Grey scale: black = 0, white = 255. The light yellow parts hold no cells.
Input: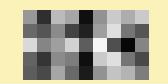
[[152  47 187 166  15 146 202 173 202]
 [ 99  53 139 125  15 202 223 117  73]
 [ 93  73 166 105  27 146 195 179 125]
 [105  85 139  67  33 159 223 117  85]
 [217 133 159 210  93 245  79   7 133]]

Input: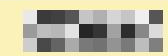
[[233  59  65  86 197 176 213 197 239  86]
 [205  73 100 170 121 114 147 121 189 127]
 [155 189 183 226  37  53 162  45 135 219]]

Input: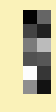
[[142  18]
 [ 67  32]
 [253  54]
 [ 81  87]
 [  3 101]
 [123 187]]

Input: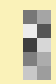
[[236  85]
 [200 157]
 [119 165]
 [127 172]
 [ 63 215]]

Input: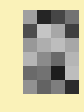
[[160  37  70 114]
 [145  99 126  44]
 [106 114  29 189]
 [181 139 106 181]
 [152 174 189 167]
 [ 77 197 167  63]]

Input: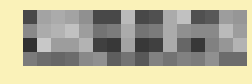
[[123 108 102 108 137 144  94 115  88 129 115 129 123 144 108 108]
 [ 72 163 171 163 144  72  72 186  72  80 171 193  80  88 157 150]
 [137 171 179 193 157 115 123 171 115 123 171 144 137 137 186 157]
 [ 49 200 157 157 179  64  56 163  56  64 171 102  56 129 150 179]]
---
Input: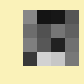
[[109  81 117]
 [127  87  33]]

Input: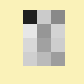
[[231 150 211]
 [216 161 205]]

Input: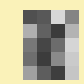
[[175  97  59]
 [120  70 108]]

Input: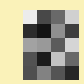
[[ 44  19 143]
 [162 153  91]]

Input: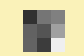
[[ 98  84 160]
 [ 99  60 239]]

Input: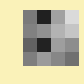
[[129 144 179]
 [ 98  34 158]]
